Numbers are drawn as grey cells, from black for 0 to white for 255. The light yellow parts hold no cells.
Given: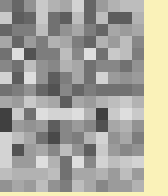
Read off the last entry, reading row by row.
178
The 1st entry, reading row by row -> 135
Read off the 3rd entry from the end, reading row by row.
155
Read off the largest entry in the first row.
211
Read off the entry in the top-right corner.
189
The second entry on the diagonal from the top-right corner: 93
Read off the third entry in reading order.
146
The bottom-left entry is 146
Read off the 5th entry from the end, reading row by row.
167
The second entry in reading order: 102
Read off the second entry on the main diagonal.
93
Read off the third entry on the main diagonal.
125
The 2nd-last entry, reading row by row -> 155

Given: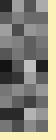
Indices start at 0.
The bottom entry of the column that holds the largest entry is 138
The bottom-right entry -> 106
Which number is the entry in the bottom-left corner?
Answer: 118
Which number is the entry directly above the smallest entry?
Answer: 85
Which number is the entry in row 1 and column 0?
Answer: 94
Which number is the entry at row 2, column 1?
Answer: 76
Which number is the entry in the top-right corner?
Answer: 170
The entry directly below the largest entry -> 159
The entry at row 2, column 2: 150
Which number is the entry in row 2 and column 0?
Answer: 159

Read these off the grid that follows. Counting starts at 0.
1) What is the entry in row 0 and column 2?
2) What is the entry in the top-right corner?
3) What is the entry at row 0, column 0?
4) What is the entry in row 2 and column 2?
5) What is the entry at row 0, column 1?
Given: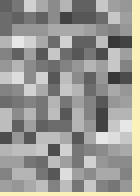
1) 209
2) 150
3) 97
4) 150
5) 118

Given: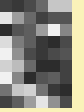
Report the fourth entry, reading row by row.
105
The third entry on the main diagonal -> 94
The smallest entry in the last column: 44
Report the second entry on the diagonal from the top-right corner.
84
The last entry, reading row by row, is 74
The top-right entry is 198
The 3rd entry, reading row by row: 74
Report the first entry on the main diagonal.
65
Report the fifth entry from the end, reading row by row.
94
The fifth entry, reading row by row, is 198

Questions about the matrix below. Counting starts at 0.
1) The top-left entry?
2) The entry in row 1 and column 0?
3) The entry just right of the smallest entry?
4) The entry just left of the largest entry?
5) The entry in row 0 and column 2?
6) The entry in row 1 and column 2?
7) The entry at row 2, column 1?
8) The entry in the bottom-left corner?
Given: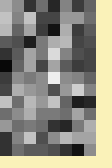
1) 174
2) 194
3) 100
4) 140
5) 50
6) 194
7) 100
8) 50
